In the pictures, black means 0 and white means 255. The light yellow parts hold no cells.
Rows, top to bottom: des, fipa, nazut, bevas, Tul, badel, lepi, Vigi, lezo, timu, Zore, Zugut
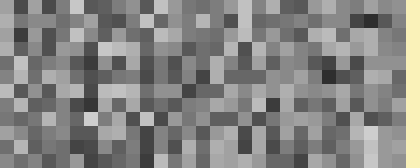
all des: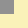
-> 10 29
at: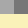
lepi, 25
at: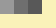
nazut, 20

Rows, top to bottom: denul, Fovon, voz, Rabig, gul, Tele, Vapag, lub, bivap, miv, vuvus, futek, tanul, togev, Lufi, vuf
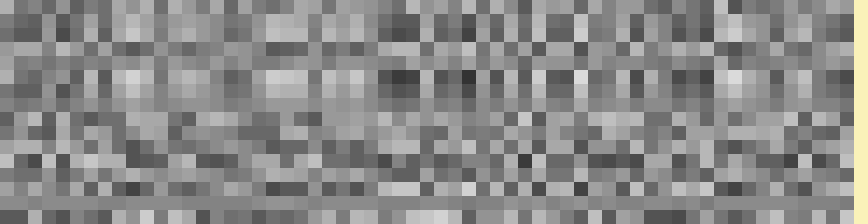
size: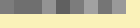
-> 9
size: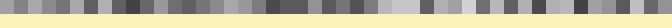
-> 48
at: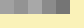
tanul, 24
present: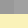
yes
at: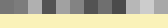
voz, 43
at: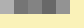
denul, 1

